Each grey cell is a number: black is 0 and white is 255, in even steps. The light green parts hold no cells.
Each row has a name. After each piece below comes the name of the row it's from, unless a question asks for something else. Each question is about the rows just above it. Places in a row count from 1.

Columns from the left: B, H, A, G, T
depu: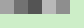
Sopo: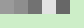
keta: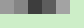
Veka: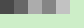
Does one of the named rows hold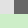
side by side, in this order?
yes
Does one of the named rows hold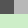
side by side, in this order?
yes
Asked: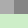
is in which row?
Veka
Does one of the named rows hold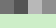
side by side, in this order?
yes

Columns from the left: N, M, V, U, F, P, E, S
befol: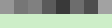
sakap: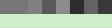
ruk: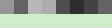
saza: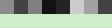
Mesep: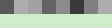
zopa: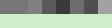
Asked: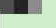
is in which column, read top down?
F
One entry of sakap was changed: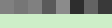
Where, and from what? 1, [118]

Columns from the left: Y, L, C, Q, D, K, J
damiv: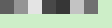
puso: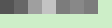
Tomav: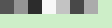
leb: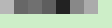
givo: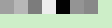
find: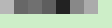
leb
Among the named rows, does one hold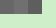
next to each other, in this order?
yes

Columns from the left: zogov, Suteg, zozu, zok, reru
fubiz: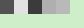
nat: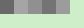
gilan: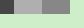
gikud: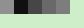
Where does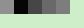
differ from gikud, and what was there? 2, [16]
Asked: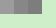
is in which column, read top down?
reru
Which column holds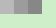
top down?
reru
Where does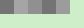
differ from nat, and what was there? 1, [105]
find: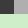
fubiz
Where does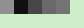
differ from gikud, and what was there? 5, [125]

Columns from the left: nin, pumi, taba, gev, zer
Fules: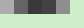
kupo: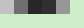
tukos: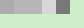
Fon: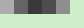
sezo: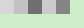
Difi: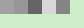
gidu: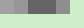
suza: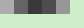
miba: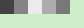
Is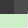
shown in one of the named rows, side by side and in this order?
yes
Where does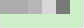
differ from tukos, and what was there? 2, [182]

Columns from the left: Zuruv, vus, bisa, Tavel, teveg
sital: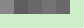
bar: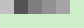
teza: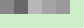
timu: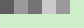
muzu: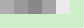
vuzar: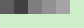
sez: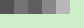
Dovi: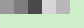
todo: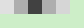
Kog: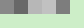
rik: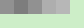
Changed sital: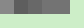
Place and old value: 5, [104]
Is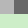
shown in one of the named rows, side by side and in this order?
no
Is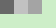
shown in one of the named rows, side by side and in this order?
no
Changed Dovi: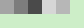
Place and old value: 1, [154]
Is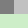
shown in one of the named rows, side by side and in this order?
no
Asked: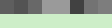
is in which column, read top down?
vus

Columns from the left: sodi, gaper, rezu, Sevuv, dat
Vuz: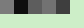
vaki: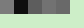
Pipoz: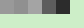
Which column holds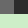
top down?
dat
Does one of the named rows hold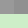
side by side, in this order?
yes

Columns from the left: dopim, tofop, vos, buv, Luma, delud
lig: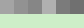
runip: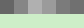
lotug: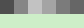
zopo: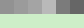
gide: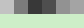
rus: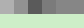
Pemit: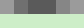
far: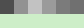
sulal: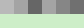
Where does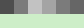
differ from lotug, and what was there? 2, [134]
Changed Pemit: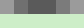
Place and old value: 5, [134]

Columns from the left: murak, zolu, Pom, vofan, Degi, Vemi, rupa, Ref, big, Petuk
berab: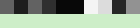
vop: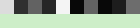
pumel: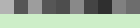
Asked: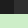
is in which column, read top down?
zolu
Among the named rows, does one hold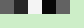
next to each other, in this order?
yes
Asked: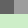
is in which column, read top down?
Pom
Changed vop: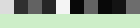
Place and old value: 9, [29]
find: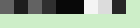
berab
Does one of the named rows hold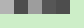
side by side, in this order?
no

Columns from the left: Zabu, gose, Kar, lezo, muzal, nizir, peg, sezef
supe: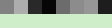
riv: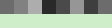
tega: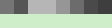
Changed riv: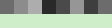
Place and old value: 2, [129]
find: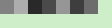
riv
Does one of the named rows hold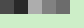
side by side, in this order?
no
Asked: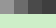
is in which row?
tega

